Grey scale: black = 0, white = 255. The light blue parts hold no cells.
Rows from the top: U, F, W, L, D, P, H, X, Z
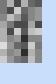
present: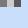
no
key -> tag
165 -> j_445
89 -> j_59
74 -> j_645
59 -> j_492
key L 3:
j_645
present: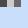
yes
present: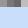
yes
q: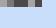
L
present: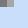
no
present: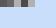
no

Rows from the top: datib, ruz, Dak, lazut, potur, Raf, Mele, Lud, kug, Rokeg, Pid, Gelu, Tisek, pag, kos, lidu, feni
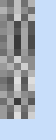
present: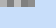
no
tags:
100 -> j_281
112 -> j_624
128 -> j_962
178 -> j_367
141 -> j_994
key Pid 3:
j_962
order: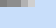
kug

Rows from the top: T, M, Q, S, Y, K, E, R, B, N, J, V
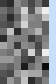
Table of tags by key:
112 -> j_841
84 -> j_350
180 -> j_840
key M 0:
j_841
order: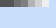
M
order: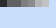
Q
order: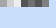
R
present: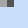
yes

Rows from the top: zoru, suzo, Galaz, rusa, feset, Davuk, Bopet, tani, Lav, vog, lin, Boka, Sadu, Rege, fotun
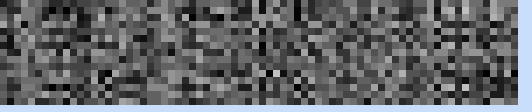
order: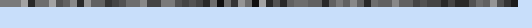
zoru
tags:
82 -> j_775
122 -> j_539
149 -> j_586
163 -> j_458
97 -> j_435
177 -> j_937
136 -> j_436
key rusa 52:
j_539
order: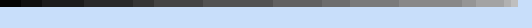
suzo
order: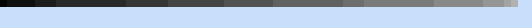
Bopet
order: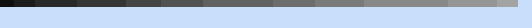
rusa
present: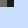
yes

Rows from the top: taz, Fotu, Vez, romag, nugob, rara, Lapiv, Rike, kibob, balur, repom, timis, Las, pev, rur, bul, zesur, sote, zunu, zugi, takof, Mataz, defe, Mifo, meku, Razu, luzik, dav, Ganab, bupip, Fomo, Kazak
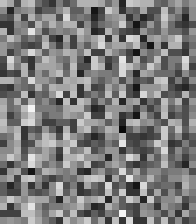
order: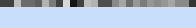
Rike
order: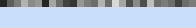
repom
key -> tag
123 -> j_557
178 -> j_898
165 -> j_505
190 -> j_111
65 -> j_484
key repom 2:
j_484
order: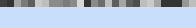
Kazak
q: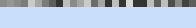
Kazak

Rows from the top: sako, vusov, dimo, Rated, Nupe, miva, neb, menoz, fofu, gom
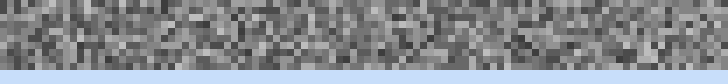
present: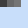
yes
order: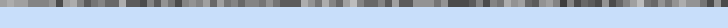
vusov
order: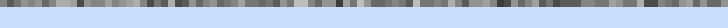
dimo
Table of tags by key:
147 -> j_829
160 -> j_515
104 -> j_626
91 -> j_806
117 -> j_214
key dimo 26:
j_214
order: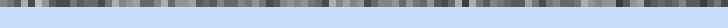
fofu
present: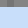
yes

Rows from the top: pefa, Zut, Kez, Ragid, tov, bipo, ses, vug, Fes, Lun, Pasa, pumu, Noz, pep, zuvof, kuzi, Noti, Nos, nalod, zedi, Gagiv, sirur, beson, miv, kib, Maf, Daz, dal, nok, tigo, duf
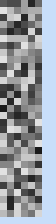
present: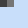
no
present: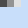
no
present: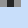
yes
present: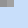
yes
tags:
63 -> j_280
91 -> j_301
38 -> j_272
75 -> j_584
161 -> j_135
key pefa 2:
j_584
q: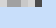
pumu
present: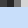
no

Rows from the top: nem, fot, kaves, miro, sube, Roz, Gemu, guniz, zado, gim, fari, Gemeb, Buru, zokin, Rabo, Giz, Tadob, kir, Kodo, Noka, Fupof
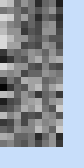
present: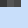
yes
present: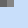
no

